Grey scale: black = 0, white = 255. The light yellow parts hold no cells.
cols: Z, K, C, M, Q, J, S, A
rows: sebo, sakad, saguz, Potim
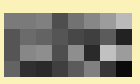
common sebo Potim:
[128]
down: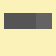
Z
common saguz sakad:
[85]

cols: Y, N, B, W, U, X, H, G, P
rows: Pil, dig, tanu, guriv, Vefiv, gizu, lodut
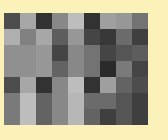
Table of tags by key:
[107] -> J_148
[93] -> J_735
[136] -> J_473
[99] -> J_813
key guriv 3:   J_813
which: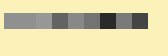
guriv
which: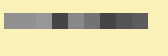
tanu

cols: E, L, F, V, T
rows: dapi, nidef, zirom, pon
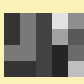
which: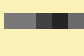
zirom
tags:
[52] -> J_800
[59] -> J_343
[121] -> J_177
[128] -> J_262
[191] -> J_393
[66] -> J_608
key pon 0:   J_800
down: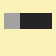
V
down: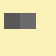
T

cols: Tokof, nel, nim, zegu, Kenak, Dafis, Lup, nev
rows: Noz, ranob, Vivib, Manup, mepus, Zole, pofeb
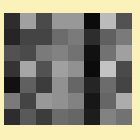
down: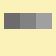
zegu
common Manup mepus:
[145]

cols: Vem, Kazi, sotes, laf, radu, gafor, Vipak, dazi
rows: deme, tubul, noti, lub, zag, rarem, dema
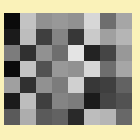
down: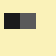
Vem
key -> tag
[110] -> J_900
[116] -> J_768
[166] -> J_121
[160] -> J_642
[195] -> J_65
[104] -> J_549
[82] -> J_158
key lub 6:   J_900

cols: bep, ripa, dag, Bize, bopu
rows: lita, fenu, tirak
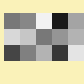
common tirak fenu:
[179]
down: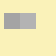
bopu
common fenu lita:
[120]
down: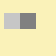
ripa
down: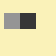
Bize
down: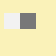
dag
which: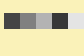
tirak

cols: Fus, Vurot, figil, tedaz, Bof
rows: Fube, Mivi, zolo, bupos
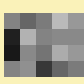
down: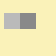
tedaz
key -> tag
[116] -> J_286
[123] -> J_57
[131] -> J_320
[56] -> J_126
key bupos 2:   J_126
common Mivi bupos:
[131]
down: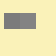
figil
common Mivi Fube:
[131]
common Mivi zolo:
[137]
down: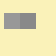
Bof

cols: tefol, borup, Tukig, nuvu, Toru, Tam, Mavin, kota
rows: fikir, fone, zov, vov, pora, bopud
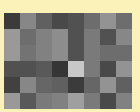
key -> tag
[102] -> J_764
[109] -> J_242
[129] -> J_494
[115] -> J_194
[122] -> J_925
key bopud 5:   J_925
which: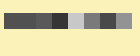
vov
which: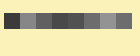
fikir
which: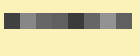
pora
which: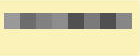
fone
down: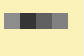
nuvu

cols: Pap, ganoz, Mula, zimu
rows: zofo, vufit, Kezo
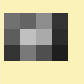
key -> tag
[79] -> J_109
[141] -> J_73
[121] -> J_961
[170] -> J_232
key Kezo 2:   J_109
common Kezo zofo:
[51]
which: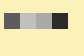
vufit
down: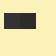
zimu

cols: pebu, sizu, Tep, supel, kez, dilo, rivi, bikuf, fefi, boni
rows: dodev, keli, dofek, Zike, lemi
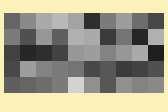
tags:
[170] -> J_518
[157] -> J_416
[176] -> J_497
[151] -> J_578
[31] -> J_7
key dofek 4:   J_578
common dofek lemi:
[131]

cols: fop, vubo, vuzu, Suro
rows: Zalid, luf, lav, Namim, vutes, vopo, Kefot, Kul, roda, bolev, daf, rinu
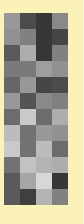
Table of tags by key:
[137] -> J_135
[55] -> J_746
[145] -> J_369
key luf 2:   J_746
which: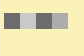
Kefot
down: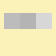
vuzu
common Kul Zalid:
[152]
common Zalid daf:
[55]
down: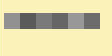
fop
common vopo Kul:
[152]

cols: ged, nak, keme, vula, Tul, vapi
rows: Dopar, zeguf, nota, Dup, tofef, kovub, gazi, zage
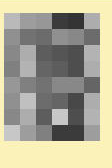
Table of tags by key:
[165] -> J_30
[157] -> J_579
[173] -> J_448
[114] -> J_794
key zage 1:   J_579
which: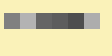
Dup
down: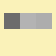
vapi
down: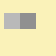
ged

